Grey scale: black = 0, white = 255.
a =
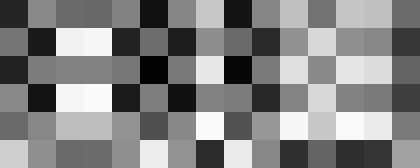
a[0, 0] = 37
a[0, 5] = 17
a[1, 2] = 242
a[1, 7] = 142
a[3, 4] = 27
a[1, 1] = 25
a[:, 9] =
[134, 41, 122, 39, 151, 135]
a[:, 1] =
[138, 25, 125, 19, 135, 143]
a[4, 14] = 123
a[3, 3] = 250
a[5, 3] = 108
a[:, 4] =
[130, 34, 119, 27, 147, 143]
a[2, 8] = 7
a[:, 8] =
[20, 106, 7, 124, 82, 234]
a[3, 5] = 126
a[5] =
[207, 143, 106, 108, 143, 236, 146, 43, 234, 135, 47, 100, 46, 53, 161]
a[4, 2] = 189
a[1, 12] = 143
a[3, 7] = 130
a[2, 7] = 232
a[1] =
[117, 25, 242, 247, 34, 109, 29, 142, 106, 41, 145, 216, 143, 135, 55]

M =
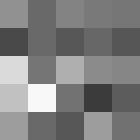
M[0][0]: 145
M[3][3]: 59
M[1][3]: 103
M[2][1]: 117
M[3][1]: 248
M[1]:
[73, 105, 87, 103, 86]
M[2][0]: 218

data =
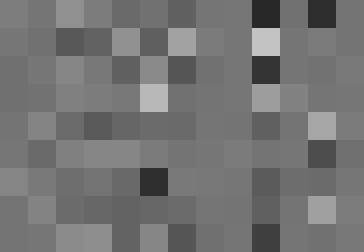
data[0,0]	125
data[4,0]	116
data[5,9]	116
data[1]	[119, 113, 88, 98, 145, 95, 162, 123, 118, 195, 117, 122, 115]
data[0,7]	117
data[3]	[112, 114, 128, 124, 120, 184, 113, 116, 118, 157, 130, 117, 119]
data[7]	[116, 131, 108, 103, 99, 103, 107, 117, 116, 96, 116, 160, 124]
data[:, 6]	[97, 162, 86, 113, 106, 116, 121, 107, 86]
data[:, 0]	[125, 119, 112, 112, 116, 118, 133, 116, 116]
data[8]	[116, 119, 139, 142, 99, 134, 86, 112, 117, 64, 117, 113, 120]
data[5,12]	111
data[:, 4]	[106, 145, 97, 120, 102, 134, 105, 99, 99]
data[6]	[133, 121, 110, 115, 105, 47, 121, 120, 118, 91, 109, 108, 119]
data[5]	[118, 106, 128, 133, 134, 123, 116, 119, 123, 116, 119, 77, 111]
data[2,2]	134
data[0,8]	118
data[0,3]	124
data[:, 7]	[117, 123, 113, 116, 117, 119, 120, 117, 112]
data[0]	[125, 117, 144, 124, 106, 113, 97, 117, 118, 40, 113, 45, 115]
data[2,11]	114
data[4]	[116, 132, 107, 89, 102, 107, 106, 117, 116, 97, 116, 166, 123]

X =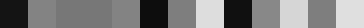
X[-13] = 20
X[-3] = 214

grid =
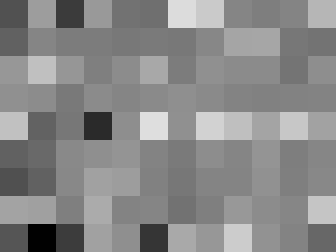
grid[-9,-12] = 81
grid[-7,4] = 140
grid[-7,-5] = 144
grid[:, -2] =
[132, 119, 116, 130, 199, 126, 127, 134, 131]
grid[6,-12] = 80
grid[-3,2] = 136
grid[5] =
[97, 105, 137, 143, 148, 131, 122, 141, 133, 148, 126, 134]
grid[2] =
[151, 192, 150, 127, 140, 168, 124, 144, 139, 139, 116, 142]
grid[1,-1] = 115
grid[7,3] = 171
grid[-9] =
[81, 157, 59, 153, 114, 111, 220, 202, 133, 126, 132, 182]
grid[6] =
[80, 97, 136, 161, 157, 129, 119, 132, 132, 145, 127, 136]
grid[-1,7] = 151
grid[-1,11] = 103
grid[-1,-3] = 146
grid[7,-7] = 133
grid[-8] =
[97, 133, 124, 124, 120, 122, 120, 135, 165, 166, 119, 115]
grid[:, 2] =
[59, 124, 150, 121, 119, 137, 136, 127, 60]
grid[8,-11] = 1
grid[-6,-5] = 138
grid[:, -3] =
[126, 166, 139, 129, 164, 148, 145, 140, 146]
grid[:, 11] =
[182, 115, 142, 131, 162, 134, 136, 197, 103]
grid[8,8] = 204
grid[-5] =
[193, 98, 119, 42, 142, 222, 144, 210, 191, 164, 199, 162]

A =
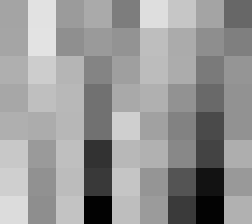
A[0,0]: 164
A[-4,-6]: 113
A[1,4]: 147
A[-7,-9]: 165
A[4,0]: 175
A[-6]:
[175, 205, 181, 132, 159, 188, 172, 122, 149]
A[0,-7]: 155
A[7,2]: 195
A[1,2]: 143
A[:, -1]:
[103, 127, 149, 146, 146, 174, 153, 177]
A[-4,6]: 130
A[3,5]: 176
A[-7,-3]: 171
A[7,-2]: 3
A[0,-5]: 125
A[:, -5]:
[125, 147, 159, 169, 207, 184, 197, 190]
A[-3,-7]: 191
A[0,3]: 170
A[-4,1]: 172
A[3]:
[167, 191, 184, 113, 169, 176, 146, 105, 146]
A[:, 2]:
[155, 143, 181, 184, 183, 191, 188, 195]

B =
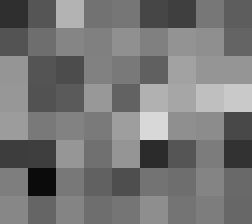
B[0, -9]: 47
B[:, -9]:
[47, 83, 149, 151, 156, 61, 126, 135]
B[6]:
[126, 11, 120, 97, 78, 115, 110, 132, 105]
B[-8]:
[47, 85, 179, 114, 118, 70, 63, 119, 93]
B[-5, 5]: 177
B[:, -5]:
[118, 144, 121, 98, 158, 149, 78, 117]
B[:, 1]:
[85, 110, 84, 82, 121, 62, 11, 101]
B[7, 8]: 103
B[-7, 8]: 100
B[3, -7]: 90
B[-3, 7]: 124
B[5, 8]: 50
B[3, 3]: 152
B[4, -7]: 130
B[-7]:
[83, 110, 133, 128, 144, 128, 147, 143, 100]
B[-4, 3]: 122
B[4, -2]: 140
